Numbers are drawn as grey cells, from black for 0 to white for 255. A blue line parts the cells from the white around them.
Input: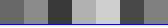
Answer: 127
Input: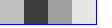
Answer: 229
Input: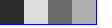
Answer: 173
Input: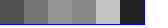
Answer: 35
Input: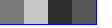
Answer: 87
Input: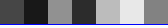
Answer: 130
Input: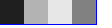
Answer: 129
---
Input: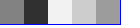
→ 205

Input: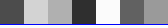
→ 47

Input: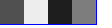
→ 125

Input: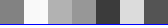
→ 151

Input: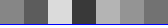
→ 57

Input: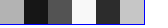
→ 248

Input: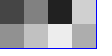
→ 208

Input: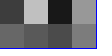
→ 152

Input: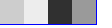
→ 154
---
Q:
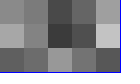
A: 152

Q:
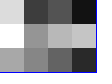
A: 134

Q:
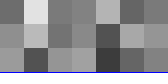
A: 60

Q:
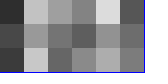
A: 138

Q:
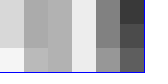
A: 237

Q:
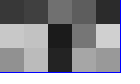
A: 35

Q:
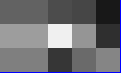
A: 54

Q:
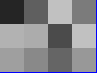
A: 137

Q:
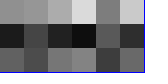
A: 131

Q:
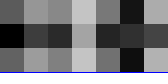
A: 113
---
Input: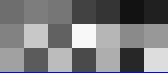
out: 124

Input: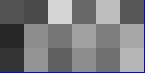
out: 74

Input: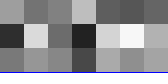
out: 115

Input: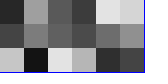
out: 159

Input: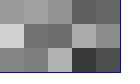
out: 162

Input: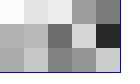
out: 228

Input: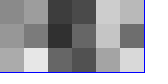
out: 157

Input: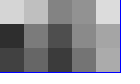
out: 191
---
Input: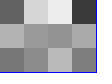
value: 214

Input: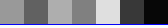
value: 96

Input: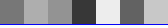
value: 173

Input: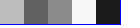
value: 96

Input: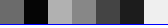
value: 5

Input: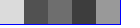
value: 81

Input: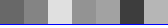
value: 132

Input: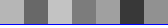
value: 104
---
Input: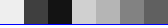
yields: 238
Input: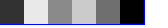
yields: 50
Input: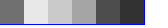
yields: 112
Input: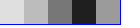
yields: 223
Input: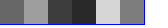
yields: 103
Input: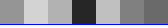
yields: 149
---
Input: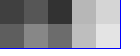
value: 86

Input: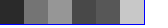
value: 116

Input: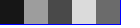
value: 157

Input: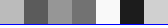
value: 91

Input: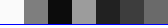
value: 126

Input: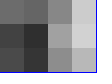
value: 101

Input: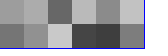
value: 172
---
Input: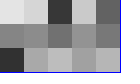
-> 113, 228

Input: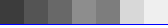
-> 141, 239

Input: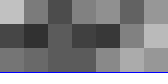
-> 64, 193

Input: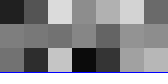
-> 134, 219

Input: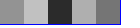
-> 43, 193

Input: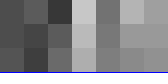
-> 186, 199

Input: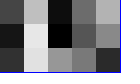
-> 0, 231

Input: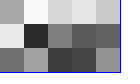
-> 125, 249

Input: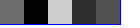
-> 207, 207

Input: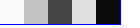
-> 69, 251
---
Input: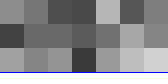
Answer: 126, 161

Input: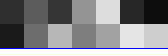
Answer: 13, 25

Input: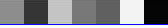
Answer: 5, 141

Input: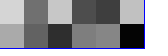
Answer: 193, 170

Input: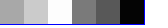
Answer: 4, 168

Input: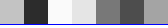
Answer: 164, 195

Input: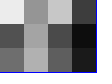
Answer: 61, 110
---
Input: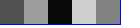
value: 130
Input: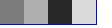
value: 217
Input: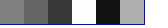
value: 176
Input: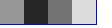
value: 219
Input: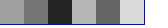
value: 217
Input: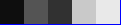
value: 233
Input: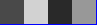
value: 152
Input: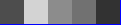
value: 50
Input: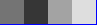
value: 222
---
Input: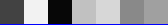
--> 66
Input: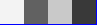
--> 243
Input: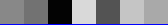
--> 136
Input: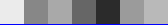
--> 235
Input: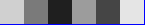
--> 208
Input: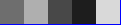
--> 110
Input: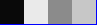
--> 9
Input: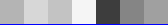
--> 180
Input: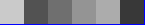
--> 202
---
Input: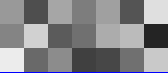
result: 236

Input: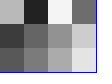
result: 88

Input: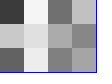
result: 98

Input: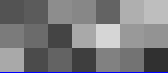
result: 169

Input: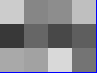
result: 169

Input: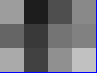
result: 170

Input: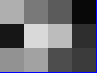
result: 146

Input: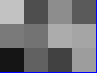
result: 21
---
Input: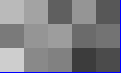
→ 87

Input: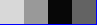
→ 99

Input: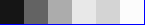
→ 252

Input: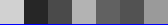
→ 154

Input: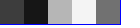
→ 113

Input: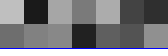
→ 47

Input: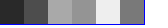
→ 121

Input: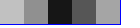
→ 165

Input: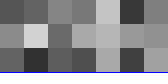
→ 127
